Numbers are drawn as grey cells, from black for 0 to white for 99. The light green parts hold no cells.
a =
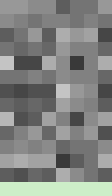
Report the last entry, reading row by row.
36
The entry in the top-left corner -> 59
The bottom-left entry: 36
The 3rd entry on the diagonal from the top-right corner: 59
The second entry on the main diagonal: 50
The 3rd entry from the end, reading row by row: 54
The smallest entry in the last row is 31
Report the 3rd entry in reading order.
54
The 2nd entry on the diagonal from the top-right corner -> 50
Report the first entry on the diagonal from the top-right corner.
59
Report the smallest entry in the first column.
31
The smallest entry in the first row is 36
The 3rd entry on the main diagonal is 59

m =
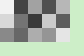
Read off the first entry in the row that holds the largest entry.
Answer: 94
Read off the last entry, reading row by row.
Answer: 89
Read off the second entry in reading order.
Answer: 26
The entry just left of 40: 53

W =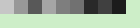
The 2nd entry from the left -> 59
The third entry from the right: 16

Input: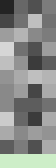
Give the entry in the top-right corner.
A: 48
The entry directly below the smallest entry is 27
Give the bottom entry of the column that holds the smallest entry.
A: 36
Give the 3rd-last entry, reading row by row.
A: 48
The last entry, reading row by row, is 66
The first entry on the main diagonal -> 14
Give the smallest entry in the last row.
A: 31
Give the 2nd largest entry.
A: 79
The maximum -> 83

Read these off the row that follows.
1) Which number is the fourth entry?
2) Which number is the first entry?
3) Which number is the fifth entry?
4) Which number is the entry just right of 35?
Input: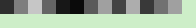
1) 39
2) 18
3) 9
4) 62

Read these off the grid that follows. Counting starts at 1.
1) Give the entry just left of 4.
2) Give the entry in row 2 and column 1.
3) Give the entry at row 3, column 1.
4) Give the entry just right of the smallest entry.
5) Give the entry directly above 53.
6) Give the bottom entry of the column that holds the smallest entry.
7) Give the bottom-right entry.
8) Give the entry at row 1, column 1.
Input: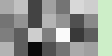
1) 36
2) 45
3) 49
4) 31
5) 80
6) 4
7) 62
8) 66

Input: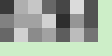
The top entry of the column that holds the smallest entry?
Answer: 27
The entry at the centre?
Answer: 81
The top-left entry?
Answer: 22
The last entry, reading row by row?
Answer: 45
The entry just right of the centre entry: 18
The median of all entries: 54

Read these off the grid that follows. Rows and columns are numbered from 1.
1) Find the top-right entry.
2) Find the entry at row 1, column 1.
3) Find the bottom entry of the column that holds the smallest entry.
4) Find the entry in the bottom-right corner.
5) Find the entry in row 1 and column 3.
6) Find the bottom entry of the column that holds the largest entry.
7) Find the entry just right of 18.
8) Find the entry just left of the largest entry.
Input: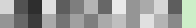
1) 36
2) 83
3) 23
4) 53
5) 18
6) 74
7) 87
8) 40

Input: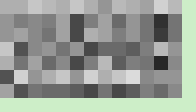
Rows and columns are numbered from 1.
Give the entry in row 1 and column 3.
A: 77
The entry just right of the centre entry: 41
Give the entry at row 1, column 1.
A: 68
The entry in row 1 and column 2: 68
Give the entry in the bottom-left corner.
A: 63
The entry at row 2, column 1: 58
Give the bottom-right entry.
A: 53
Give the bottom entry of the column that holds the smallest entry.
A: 41
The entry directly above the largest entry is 49
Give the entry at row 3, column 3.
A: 53
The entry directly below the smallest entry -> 58
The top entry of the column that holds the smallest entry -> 81
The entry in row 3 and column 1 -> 58
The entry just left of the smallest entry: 45
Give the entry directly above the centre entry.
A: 68
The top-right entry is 72
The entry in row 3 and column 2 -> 63
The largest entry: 85
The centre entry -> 28
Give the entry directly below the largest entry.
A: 36
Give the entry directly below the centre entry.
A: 49
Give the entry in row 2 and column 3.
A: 53
